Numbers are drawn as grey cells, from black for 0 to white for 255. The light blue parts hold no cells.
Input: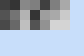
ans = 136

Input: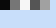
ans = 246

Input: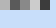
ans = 137

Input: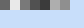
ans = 121

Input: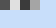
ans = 59

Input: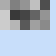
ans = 148

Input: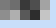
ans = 57

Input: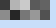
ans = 202

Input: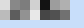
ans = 125

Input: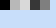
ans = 217
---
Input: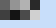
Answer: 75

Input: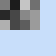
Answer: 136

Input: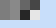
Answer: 38

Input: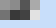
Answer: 66

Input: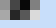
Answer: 88

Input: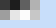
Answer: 252

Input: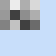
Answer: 142

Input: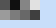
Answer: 104

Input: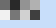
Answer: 209
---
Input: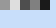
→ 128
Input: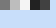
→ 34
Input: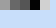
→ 3
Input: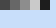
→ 202
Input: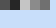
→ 139
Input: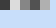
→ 82
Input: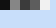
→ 93
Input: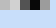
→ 8
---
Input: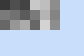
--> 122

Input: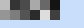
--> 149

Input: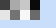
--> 229

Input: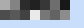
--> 77

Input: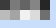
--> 187

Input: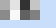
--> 138

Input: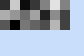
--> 173
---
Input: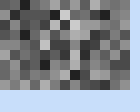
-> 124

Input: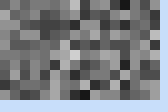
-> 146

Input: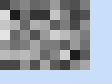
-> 124

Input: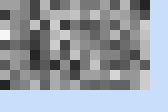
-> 36

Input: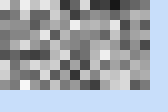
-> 122
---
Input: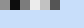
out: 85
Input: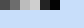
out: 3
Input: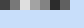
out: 96
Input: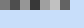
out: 99
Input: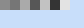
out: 227
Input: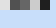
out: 31
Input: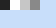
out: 137
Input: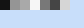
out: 214
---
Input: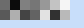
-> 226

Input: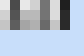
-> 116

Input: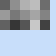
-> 143

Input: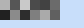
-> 127

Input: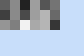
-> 158

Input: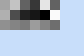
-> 22

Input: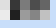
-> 155

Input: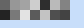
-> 195

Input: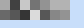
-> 87

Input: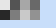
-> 125
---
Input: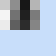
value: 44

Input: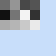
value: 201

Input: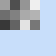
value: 227

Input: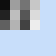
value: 66

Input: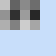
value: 205

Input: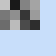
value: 75

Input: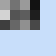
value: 144

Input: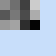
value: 45

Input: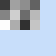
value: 48
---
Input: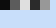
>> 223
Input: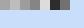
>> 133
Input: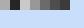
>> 152
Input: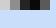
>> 36
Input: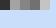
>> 133
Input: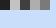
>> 64
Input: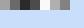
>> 76
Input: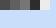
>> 118
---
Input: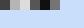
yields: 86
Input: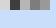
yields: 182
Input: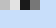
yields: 227
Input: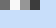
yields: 248
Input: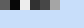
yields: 49
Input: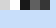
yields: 24
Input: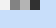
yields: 131
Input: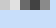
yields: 106
